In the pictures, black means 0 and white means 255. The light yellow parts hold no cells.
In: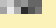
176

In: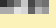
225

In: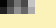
144

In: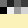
155

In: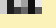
58

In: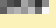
180

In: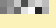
105
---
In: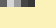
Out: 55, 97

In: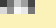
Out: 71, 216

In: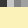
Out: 160, 55

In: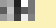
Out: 117, 155

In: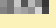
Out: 53, 129

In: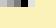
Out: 226, 198

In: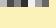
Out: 102, 190

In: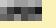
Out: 157, 103

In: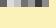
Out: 139, 101
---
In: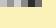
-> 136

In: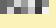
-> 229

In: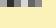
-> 215

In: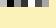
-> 251

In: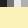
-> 119

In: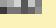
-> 87

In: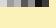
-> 145

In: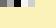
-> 10
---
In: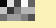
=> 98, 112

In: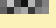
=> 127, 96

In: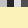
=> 80, 194

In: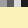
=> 29, 159

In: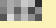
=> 45, 85

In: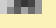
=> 151, 206

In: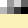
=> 100, 183
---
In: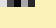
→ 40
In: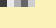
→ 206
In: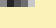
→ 200
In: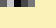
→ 120
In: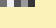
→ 54
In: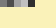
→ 46
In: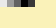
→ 56
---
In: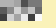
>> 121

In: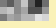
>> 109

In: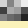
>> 237

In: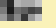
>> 195

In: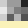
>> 34

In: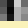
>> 107

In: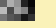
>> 7

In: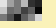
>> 34
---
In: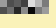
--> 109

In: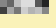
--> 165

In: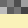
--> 93

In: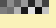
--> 112

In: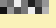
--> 149

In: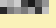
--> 123

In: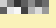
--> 232
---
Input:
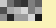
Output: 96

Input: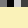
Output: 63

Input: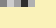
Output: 177

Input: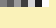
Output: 254

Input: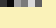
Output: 96

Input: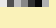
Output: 176

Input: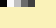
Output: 64

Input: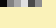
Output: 143

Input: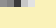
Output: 226
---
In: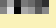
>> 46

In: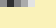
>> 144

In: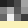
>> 58

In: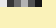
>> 82

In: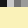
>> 154

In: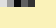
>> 96

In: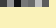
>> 92

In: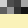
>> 64

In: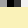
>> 162

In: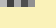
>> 145
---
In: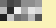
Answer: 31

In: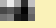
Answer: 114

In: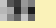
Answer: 196

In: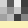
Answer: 161

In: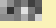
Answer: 138

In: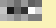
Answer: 180

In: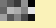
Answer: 159
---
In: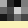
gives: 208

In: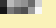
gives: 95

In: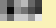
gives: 144

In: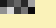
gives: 57

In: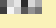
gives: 201

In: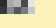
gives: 85

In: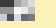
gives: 249

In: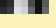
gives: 225

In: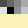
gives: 144
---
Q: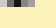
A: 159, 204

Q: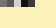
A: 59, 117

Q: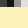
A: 223, 65

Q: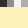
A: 175, 46

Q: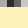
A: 199, 170

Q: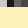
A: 72, 202

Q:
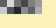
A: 154, 201

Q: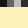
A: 46, 21
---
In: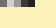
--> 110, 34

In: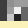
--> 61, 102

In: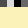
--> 75, 103

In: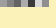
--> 158, 143

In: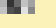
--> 178, 136

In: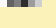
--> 249, 207

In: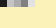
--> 28, 226

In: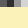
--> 92, 212
